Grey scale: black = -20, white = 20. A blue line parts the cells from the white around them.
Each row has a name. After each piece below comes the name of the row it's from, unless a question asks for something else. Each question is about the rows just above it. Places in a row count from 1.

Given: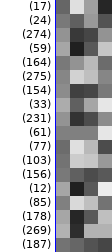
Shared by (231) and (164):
[3]
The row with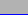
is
(269)
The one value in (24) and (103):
[4]
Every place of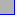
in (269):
1 3 4
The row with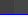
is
(154)
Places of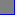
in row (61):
1 2 3

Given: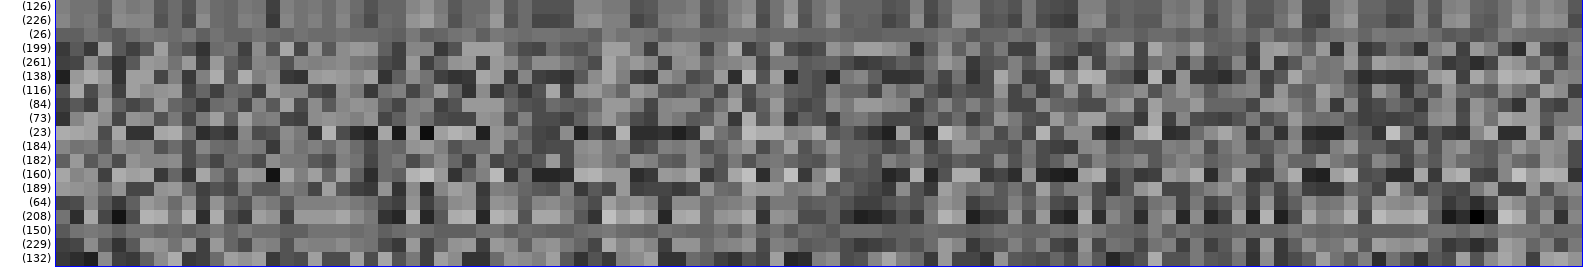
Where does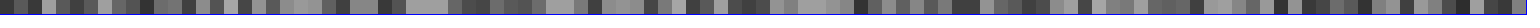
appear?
(199)
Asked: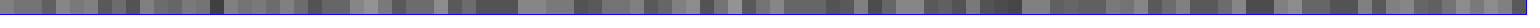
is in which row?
(126)

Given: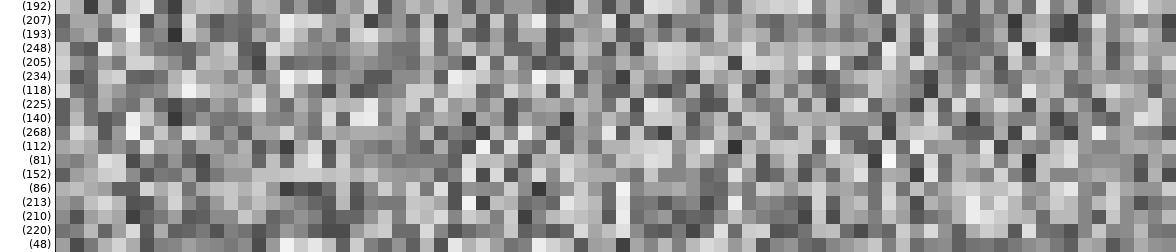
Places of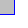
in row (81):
16 32 38 42 57 69 71
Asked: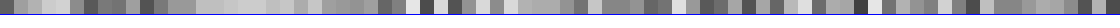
(152)
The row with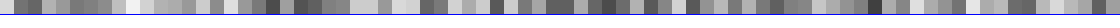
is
(118)
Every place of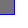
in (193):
1 13 44 47 57 64

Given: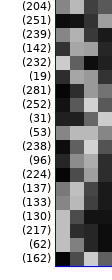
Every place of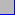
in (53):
2 3
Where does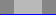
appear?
(53)
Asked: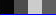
(162)

